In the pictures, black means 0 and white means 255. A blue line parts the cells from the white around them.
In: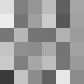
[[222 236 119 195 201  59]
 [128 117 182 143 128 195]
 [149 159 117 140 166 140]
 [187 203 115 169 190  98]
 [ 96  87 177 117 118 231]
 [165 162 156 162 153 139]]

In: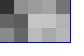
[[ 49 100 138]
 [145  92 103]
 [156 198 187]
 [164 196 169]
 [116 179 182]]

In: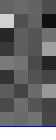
[[100 209  39  56 122  51  92  74 111]
 [106  80  95  94 115 103  68 109 106]
 [ 99  98  85  84  74  82 107  85 115]
 [ 77  16 113 160  37  70 152  67  71]]

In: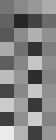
[[116  98  88 170  95 188  70 203  62 235]
 [137  38 140 113 134 150 136 162 143 179]
 [151  67 176  51 197  45 198  56 204  63]
 [172 107 144 126 141 132 144 149 131 150]]

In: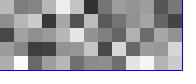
[[185 142  71 155 174]
 [126 181 161 134 251]
 [132 203 143  62 105]
 [182  56 154  65 158]
 [237 166 183 147 183]
 [195  82 229 150 113]
 [ 50 188 146 197 140]
 [117  89 127  72 142]
 [157 116 101 215 111]
 [148 146 177 104 227]
 [157 165 107 155 245]
 [ 85 101 167 152 179]
 [120  68 146 214 203]]

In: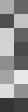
[[171  78 209 212 142 163 220  52]
 [101 196  98  74  88 231 144  62]]
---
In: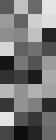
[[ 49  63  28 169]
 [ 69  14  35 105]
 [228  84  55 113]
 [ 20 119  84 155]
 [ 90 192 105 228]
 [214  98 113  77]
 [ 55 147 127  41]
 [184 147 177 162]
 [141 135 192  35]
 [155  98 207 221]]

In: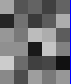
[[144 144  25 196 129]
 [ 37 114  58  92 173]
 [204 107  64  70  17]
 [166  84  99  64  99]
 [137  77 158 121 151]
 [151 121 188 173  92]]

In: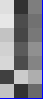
[[195  50 106]
 [231  76 113]
 [195  70 120]
 [223  50 126]
 [215  76 132]
 [209  91 144]
 [ 64 203 174]]

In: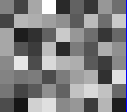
[[167  29  48  98 202 151 110  54 104]
 [167  84  60 188  41 124  84 174 144]
 [137 231  76 217 182 174  90  60 137]
 [118  68  90 144  98 194 217 194 104]
 [131 118 124  76 124 159 174  48 224]
 [131  68 167 255  41  98  54 151 110]
 [ 68 182 174 159 144  90 188 110 202]
 [ 76  22 209 224 137 151  60 182  29]]

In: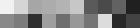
[[137 124  46 158 110 152 117 220  40  67]
 [241 213 166 172 179 199  90  74  98  32]]

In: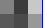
[[ 89  74 152]
 [130  59 200]]

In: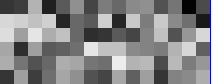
[[ 53 159  61 111 166 144  82  69 166  96 159  53 131 138 173]
 [173 117  82 104 173 166 117 111 237 179 185  75 185 124 151]
 [166  46 159  90  96 111 229 193 193 138 131 124 179 215  96]
 [ 53  61 179  32  90 144  69 124 104 138 144  82 117   3  75]
 [215 208 193 208  38 104  90 208  38 201 124 201 138 111  25]
 [221 159 229 173 193 104  46  53  90  69 131 193  82 151 215]]

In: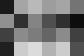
[[ 64 139 124 101 139  64]
 [145  48 132  79  48  13]
 [ 26 165 185 157 165 116]
 [ 32 204 219 178 204  79]]
